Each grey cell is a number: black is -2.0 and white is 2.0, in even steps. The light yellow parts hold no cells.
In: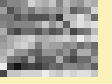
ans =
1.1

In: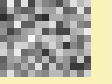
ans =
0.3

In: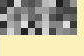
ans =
0.3

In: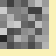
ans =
-0.4

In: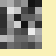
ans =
-0.5

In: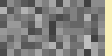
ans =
-0.4

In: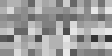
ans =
1.4

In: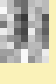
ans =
0.7
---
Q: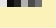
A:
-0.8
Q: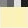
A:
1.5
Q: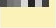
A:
1.2
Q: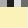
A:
1.5
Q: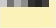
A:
-1.4
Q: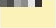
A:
1.6
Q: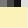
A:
-1.7
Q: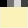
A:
1.4
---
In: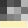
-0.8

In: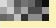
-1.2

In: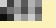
0.8

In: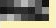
-0.7

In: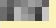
0.3

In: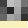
0.8

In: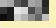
0.4
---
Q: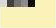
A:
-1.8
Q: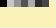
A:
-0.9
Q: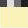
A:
-1.5
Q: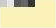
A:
-1.2
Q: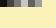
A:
0.5
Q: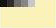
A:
1.1
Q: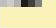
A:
0.0
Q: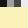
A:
1.7
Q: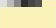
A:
-0.7
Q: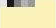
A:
0.4
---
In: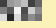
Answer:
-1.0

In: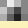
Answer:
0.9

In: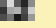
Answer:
-1.4

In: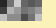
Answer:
-0.6

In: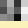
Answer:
-1.2

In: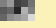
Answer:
-0.8

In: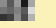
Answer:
-1.6

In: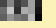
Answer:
0.5
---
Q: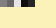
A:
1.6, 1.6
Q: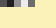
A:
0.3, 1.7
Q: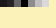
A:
-2.0, 1.4
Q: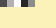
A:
2.0, 2.0
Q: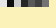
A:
-1.4, 1.6
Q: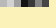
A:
-1.7, 1.3
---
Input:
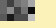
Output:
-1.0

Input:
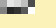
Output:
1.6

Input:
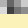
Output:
-0.4

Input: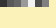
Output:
-0.6

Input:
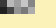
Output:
0.9

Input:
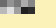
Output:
0.3

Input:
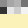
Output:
0.6

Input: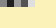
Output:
-1.5

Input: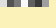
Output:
-0.7

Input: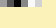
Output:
-0.7
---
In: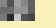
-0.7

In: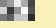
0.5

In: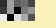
0.5

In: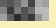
-0.7

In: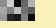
1.2

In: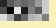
-0.6

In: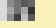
0.2

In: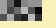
-0.5

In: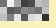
1.8

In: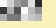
1.3
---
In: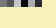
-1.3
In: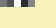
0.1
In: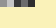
-1.3
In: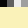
0.5
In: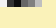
1.0
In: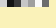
-0.3
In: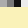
1.7
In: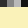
-1.7
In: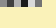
-0.2
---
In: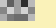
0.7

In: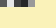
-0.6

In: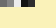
-0.3

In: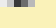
1.7

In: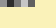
0.3

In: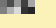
0.0
